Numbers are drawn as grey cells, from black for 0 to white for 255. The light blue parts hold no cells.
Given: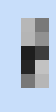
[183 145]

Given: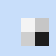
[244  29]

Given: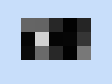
[101 210  40]

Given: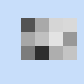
[ 83 192 174]

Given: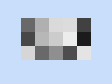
[105 183 143]

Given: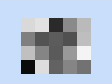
[217  83  90 133]

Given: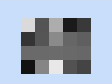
[218  85 107  82]

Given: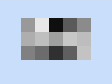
[153 191  48]

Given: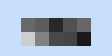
[104 130]
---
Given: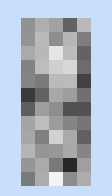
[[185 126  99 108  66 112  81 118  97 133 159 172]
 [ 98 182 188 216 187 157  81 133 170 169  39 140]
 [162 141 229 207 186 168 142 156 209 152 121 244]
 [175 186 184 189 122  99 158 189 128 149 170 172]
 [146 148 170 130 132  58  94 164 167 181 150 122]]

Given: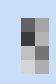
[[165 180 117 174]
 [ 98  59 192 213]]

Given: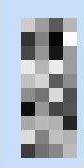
[[181 252 155 157 140  79  84  37 178 187]
 [ 89   7  22 236  92 217  70 177 191 134]
 [156 129 150 181 210 115 150 185 129 113]
 [204  52  73 233 192 141  12 168 219  61]]

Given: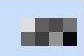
[[115  10]
 [ 77 147]
 [ 95  63]
 [221 103]]

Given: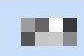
[[ 57 138]
 [252 201]
 [101 197]
 [157  85]]

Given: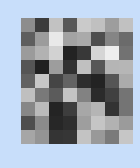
[[193 107 114 182 171 116 116 155 198]
 [157 133 238 181  85  64  51 178 122]
 [192  78 213  87  35  43 181 197 153]
 [202 170  56 192  45 130 167 158 195]
 [ 88 163  35  49  99 196  61  46  54]
 [194 233 210 157  69  91  36  39  52]
 [ 60 156 178  33 199 121 187 139 148]
 [141  94 155  85  97 191 135  78 166]]

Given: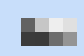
[[224 148]
 [238 108]
 [198  58]
 [ 98  59]]

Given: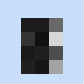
[[104 215  78 163]
 [ 28  17  31  22]
 [ 28  51  26  32]]

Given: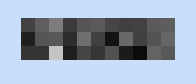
[[ 94 102  88]
 [ 90  84 100]
 [ 66  65  11]
 [ 64 105  27]
 [ 70  19  81]
 [ 90  65  54]
 [ 85 111  69]
 [ 59  45  30]
 [125  88 195]
 [ 94  85  52]
 [ 66  31  53]]
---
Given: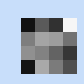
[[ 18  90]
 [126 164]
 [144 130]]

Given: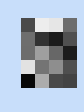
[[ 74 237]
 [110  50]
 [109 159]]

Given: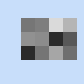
[[118 126]
 [145 140]
 [ 42 117]]

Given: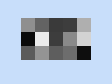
[[143  99]
 [ 10 235]
 [ 91 148]]

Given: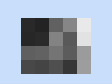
[[41 35]
 [39 42]
 [95 98]]

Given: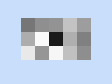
[[118 143]
 [173 250]
 [233 150]]
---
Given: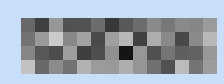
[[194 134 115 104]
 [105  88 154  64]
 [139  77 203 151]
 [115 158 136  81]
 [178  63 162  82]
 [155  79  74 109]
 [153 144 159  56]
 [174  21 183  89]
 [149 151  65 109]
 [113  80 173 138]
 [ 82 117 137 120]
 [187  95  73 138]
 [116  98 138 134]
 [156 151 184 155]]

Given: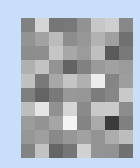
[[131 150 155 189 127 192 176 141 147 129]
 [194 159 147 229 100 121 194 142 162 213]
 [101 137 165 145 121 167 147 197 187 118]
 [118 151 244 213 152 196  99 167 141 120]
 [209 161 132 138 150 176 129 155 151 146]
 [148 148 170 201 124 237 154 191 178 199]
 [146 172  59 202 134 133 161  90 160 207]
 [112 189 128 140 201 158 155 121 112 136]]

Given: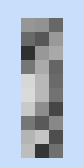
[[189 180 118 201 218 215 118  48 105 150]
 [ 53 197  89 141 184 184 170 152  87 146]
 [112  78 136  70 114 106 101 169 153 103]]

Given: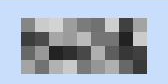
[[164 104  61 134]
 [114 152  75 203]
 [178  35 166 211]
 [201  47 155 157]
 [120  72 187 123]
 [150 175 116 113]
 [175  93 116 206]
 [104  55  34  64]
 [ 57  64 203 163]]

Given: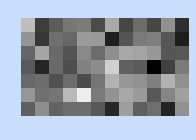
[[ 95 150 104  89 101 148 190]
 [142 112 109  37 165  54  61]
 [ 99 117  80 105 105 111  92]
 [109 185 108  78  83 103 119]
 [109 238  76 130 137 155 123]
 [ 88 122 117 141 108 153  75]
 [ 38 147 178 208 142  31 169]
 [158 168 151  96 168  85  70]
 [ 95 155 145  92 164 122 108]
 [110  88 127   2 151 127  71]
 [ 35 133 178  64  86  86 145]
 [145 160 143 122  87  30  46]]

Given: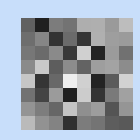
[[186 148 114 198 138 119 110  97]
 [146 125  68  53 201 107 134  32]
 [131 102 155 104  93 138  51 124]
 [ 48 196  32 238 140  56 107 115]
 [124 143 204 208  99 208  53 174]
 [116 157  52  35 158  36 176 175]
 [ 93  84 122  91 163 155 158 154]
 [ 89 149 161 210 140 113 155 189]]

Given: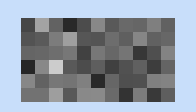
[[114 135  38 101  83  70]
 [114  98 136 103  90 163]
 [158 119 204 110 124  98]
 [ 88 116  89 119 159  41]
 [137 128  76  65  86  76]
 [138  41  94 119  84 136]
 [106 102  64 103 109  89]
 [ 51  79  81 117  95 105]
 [124  80  96  55 134 102]
 [ 57 128  61  79  97 127]
 [ 94 131 100 131 103  97]]

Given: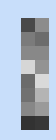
[[ 50 135 113 107 214 136 123  73]
 [ 55 154 180 217 147 136 108 140]]
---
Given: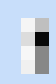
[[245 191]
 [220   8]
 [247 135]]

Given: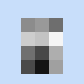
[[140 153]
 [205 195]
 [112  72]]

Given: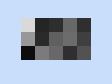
[[217  37]
 [152  42]
 [ 13 123]]

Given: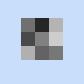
[[112  38]
 [ 73 129]
 [176  99]]

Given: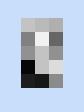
[[195 186]
 [129 241]
 [145 195]]

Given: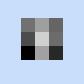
[[113 159]
 [ 76 208]
 [  1 161]]
